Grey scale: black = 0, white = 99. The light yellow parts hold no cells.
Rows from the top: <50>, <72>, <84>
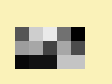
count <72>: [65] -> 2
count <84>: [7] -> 2
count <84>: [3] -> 1
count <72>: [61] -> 1

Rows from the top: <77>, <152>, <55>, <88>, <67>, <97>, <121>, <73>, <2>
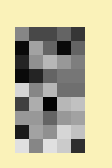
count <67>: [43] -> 2
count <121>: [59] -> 3
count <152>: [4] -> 2
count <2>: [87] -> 2
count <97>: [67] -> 1

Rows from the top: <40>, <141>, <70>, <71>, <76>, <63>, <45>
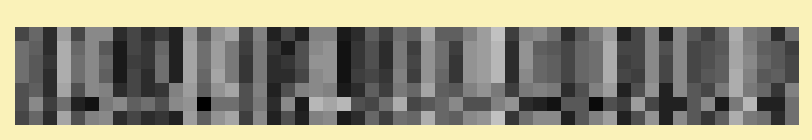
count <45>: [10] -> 1
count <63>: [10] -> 2
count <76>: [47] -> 6

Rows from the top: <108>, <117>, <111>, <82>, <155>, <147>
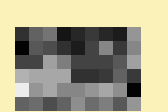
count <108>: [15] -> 2
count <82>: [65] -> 3
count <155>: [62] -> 0
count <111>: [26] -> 5
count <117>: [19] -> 1
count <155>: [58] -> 2

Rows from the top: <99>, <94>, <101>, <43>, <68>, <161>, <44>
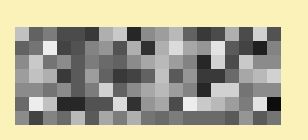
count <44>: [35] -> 3
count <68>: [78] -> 0

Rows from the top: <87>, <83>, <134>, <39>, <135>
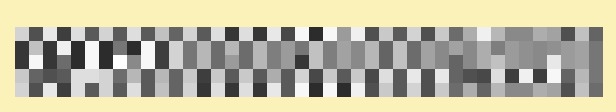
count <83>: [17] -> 3
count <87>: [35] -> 5
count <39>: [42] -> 1
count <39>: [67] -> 1
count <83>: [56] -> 2

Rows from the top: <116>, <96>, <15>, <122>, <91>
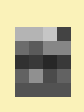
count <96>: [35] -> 1
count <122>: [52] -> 0
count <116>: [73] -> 0
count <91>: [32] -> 4
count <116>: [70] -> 2
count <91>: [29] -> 0
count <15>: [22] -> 2

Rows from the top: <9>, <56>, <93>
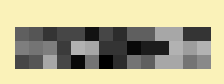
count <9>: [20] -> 3
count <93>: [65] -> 3
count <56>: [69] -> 3
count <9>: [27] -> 3

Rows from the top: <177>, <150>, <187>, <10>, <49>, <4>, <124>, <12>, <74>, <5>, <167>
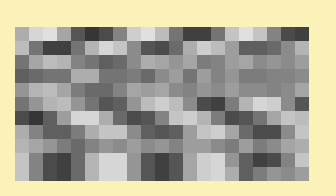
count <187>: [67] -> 1
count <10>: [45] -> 5
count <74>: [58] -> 3

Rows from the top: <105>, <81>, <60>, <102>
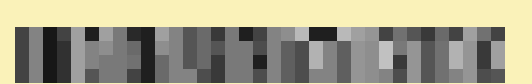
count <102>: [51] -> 8
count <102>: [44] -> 1
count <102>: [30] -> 5
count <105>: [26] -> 6
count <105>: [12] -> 5
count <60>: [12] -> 2
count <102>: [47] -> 4

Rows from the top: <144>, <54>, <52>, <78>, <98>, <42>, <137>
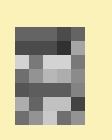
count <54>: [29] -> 3
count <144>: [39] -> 4
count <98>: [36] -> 3
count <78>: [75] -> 0
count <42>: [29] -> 0
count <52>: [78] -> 0
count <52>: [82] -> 3

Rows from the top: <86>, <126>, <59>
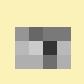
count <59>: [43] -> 1
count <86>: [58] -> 1
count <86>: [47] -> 2
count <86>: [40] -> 1
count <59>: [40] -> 0
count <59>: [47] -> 0
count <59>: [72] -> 0

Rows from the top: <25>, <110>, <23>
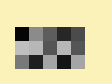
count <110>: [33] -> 2
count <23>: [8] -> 1
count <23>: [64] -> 2
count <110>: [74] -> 1

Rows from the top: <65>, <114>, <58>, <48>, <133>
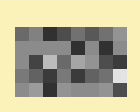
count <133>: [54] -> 3
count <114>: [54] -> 6
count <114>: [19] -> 2
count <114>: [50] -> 0
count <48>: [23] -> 2

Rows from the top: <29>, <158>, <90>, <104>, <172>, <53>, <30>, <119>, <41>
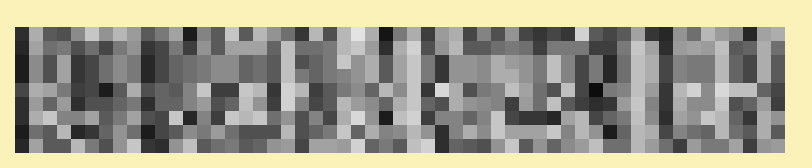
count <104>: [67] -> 5
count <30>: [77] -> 6
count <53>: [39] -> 8
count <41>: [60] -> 6
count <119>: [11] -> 3
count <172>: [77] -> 3
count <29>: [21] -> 4

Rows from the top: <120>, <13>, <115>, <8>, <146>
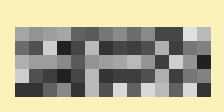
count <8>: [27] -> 1
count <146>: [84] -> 3

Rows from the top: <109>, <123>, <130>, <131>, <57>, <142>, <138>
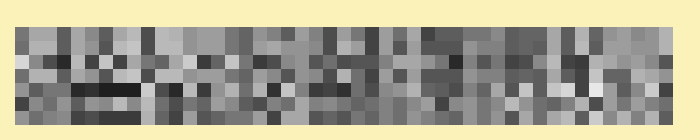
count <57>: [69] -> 3
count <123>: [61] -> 8
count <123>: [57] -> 7

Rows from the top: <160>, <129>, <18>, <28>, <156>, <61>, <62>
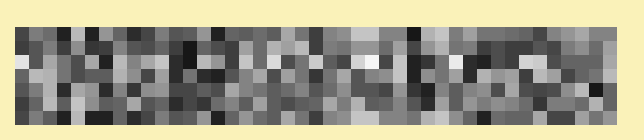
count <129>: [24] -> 9
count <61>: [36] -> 7
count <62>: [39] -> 5
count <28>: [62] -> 5
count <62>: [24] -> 1
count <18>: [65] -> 4
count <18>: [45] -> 3

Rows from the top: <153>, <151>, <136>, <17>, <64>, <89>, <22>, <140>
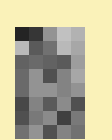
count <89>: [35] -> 1
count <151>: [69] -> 0
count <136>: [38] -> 2
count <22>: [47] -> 2
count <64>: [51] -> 1

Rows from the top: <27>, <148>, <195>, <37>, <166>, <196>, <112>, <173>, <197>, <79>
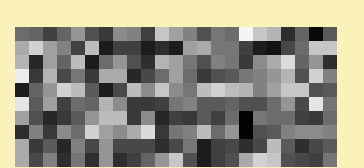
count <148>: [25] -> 4
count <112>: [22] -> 4
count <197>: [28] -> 8
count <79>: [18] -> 3

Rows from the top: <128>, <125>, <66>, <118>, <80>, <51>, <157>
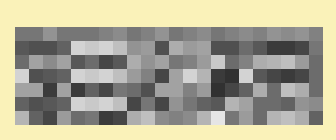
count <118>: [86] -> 0
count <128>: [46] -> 8
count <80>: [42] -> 3
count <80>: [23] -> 2
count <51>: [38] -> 4

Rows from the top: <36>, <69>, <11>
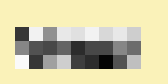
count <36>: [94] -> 2
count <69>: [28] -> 3
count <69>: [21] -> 0
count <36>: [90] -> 2

